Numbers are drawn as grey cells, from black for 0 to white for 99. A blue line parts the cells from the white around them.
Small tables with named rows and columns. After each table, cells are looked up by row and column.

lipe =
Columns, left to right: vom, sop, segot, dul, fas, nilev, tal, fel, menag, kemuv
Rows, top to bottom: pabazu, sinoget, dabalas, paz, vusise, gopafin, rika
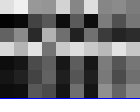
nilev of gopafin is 33
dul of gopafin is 38
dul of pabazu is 58
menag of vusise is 33
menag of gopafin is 29
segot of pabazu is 59
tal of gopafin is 12
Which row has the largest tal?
pabazu

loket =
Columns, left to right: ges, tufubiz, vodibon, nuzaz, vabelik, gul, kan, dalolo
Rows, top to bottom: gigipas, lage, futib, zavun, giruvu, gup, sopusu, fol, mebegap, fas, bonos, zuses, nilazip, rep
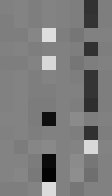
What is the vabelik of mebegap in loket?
50
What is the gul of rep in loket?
46
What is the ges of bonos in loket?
51
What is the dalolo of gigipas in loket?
49
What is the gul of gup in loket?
49
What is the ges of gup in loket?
50
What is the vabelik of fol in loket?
50
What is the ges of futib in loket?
49
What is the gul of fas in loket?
49
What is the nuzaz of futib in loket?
86
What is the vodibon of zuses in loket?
48
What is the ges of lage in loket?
49
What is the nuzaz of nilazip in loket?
1
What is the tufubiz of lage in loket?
51
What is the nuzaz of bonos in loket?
53

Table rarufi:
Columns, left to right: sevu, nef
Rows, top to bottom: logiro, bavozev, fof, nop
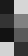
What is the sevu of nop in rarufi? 82
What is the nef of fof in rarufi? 35
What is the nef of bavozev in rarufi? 50
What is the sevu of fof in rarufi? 7
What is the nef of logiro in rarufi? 83
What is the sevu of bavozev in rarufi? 20
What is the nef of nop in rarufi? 19
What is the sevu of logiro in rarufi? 10
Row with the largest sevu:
nop

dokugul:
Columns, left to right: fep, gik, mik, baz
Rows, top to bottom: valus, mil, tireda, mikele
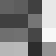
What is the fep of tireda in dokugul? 43
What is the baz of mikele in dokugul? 57
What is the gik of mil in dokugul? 25
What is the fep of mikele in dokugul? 71
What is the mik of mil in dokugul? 46
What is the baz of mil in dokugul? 90
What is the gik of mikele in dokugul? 72
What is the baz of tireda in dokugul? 96
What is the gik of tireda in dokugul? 44
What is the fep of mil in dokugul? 25
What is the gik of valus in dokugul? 36
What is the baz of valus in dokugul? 90
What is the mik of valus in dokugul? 25
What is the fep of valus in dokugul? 38
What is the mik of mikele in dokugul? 17
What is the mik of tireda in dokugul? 27
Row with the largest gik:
mikele

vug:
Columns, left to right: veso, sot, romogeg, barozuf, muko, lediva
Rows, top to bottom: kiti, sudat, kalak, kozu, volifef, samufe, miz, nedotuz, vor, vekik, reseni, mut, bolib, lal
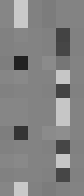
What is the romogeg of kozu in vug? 51
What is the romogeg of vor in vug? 51
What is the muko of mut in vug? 77
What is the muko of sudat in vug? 51
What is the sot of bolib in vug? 51
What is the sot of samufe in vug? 53
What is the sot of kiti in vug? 78
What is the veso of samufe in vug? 52
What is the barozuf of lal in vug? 48
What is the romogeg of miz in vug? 51

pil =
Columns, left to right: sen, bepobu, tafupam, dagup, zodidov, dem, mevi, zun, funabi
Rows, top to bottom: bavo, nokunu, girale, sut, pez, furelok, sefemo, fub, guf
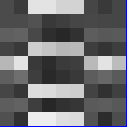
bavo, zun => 22
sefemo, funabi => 25
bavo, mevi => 27
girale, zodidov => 15
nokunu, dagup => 22
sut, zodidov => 71
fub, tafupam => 24
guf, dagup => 92
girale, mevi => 36
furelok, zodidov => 19
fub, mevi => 35
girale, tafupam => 28
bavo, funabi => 27
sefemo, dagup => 85
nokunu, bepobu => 29
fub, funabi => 34
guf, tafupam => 92
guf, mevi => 32
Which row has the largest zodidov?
guf

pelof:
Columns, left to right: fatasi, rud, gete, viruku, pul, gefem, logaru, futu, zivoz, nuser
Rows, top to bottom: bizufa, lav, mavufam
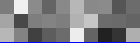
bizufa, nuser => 42
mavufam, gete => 25
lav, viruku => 51
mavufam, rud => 51
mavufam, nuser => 68
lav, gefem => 69
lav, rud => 28
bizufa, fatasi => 48
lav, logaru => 77
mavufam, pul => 42
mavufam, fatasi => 71
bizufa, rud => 93
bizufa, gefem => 71
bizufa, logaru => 53
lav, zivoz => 41
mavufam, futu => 13
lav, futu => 42

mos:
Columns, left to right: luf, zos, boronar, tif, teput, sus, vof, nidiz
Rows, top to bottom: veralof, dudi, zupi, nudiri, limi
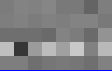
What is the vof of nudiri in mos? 50
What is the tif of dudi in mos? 50
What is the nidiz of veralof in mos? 49
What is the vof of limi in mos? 43
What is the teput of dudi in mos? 49
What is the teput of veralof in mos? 47
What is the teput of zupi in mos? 51
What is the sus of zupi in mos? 48
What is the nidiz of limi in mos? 50
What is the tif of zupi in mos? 41
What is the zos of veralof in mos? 51
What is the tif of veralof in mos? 52
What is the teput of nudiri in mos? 62
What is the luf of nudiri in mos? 74
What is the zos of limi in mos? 49
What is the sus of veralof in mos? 47
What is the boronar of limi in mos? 43
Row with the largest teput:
nudiri

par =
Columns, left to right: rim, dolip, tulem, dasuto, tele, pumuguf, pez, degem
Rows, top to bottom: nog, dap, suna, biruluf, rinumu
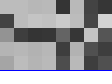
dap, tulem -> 76
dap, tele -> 79
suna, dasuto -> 21
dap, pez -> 27
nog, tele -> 20
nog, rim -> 73

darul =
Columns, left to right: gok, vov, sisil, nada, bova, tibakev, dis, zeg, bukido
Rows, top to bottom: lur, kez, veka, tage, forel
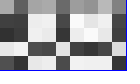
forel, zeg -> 93
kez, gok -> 25
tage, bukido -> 85
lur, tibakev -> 61
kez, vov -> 24
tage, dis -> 21
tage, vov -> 94
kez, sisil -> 92
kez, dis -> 89
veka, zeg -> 90
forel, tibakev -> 94
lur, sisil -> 64
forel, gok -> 31
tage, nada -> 28

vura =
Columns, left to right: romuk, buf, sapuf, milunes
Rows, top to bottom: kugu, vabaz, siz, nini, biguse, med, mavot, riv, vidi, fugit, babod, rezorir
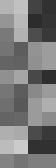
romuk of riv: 43
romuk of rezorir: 51
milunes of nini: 61
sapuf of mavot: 53
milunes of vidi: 54
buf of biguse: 38
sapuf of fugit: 29
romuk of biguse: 39

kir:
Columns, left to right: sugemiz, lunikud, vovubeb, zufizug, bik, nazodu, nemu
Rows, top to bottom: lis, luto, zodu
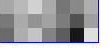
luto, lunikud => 66
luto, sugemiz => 47
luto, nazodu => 32
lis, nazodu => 53
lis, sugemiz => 65
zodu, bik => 36
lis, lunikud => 72
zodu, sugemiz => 41
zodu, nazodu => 9
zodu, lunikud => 67
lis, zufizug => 66
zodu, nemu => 86
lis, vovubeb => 81
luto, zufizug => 63
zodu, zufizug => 51
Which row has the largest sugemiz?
lis

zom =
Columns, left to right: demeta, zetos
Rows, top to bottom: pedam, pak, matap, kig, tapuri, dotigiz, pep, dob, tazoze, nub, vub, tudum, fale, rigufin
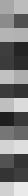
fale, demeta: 20
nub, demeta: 46
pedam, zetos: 73
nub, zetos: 40
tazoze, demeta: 12
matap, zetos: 69
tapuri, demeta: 23
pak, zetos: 31
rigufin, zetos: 91
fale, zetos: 24

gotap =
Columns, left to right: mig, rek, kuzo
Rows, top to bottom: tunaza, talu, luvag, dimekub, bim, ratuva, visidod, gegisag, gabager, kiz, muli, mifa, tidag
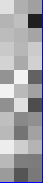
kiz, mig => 72
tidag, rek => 33
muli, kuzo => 70
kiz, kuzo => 63
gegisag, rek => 87
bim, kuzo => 81
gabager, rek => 53
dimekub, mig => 78
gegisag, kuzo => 30
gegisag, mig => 56
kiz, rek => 45
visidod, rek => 72
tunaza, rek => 68
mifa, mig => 72
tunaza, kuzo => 62
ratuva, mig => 57
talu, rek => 74
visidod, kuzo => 63
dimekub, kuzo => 79

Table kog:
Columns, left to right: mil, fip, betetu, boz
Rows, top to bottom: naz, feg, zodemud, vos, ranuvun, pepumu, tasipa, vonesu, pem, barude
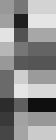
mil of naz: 59
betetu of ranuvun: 33
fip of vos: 46
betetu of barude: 79
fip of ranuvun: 34
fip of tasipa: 89
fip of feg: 12
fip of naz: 46
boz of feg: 89
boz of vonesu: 6
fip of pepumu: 80
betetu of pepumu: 60
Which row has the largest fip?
tasipa

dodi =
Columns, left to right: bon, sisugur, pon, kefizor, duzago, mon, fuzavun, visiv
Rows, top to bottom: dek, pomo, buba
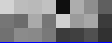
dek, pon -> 72
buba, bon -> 44
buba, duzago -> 23
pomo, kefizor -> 46
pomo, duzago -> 81
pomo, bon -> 46
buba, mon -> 25
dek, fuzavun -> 55
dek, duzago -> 6
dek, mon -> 67
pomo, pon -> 66
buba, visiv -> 19
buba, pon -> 53
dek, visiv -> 37
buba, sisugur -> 54
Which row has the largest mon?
dek

